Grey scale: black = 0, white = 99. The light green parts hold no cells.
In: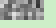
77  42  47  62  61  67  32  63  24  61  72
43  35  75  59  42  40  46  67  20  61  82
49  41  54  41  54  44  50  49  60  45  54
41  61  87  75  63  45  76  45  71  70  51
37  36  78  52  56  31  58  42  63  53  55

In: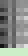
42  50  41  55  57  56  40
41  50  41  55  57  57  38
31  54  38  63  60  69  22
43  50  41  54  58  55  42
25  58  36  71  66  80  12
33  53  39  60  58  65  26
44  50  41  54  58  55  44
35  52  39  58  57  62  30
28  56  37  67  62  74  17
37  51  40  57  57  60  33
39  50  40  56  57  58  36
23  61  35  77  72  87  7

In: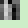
69  2  44  44  16
81  53  19  34  45
77  62  2  31  40
81  51  9  35  35
70  59  6  29  34

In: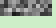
23  54  64  54  25  35  59  59  30  54  43  53  58
19  44  56  33  39  23  61  30  72  35  55  16  28
61  77  40  70  54  71  58  49  50  62  27  45  36
45  52  10  16  32  50  41  50  55  22  23  28  33

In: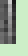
36  78  9  37
26  65  14  34
31  69  17  39
32  63  23  36
33  56  17  36
22  58  22  43
31  53  21  44
22  49  25  33
36  54  32  43
33  43  21  41
32  41  24  43

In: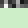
62  18  29  67  9  21  24
96  34  12  60  40  35  34
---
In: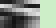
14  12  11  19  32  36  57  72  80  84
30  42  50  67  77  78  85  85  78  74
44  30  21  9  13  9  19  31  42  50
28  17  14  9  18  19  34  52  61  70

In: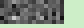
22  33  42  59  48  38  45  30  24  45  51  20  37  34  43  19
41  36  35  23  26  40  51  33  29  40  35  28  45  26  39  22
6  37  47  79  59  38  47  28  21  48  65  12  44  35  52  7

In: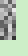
64  78  37  77
77  61  52  91
70  35  72  55
39  39  82  29
73  36  68  57

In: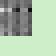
44  36  50  48  41  48  42  42
86  57  75  29  11  55  58  5
45  43  51  44  37  51  51  35
54  40  56  43  40  49  46  39
63  36  63  43  30  49  41  30

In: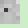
66  72  73  71  85
76  22  70  75  75
72  75  76  73  69

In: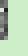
37  47
88  13
55  40
44  31
38  34
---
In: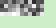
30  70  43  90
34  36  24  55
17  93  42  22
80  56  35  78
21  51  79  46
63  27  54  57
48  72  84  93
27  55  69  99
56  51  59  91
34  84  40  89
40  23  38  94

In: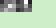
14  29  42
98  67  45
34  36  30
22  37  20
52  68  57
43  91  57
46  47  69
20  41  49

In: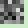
66  38  22  74  24  44
36  43  86  52  64  60
25  45  49  33  5  54
79  36  34  11  40  60
22  27  31  46  17  65
35  55  65  23  49  34

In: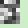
25  41  94  59  45  53
66  38  24  34  19  38
80  36  46  92  35  28
94  30  86  79  61  24
17  45  83  59  91  62

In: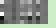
43  45  45  43  46  45
46  46  46  46  46  46
69  36  41  71  20  33
44  45  45  44  44  45
70  50  57  77  15  35
58  47  46  59  37  45
65  53  47  65  33  63
46  46  45  46  45  47
38  38  35  38  33  41
47  44  44  47  44  44
48  42  43  47  44  37
89  38  46  97  5  20

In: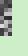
33  20  60  77  17  59  31  60  24
26  30  47  77  19  75  70  40  69
46  32  27  24  57  38  85  24  25

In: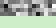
48  98  81  46
35  25  71  57
53  63  86  90
71  85  72  46
75  38  65  10
80  17  52  62
47  53  31  44
54  88  62  81
68  73  50  80
51  82  39  90
46  80  65  37
47  63  39  38
73  5  31  43
51  38  54  41

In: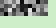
31  61  73  30
40  49  38  34
4  61  71  48
64  48  8  60
62  3  88  82
73  13  22  9
6  11  10  58
78  34  48  55
48  74  20  32
75  37  89  58
63  29  40  2
40  53  21  42
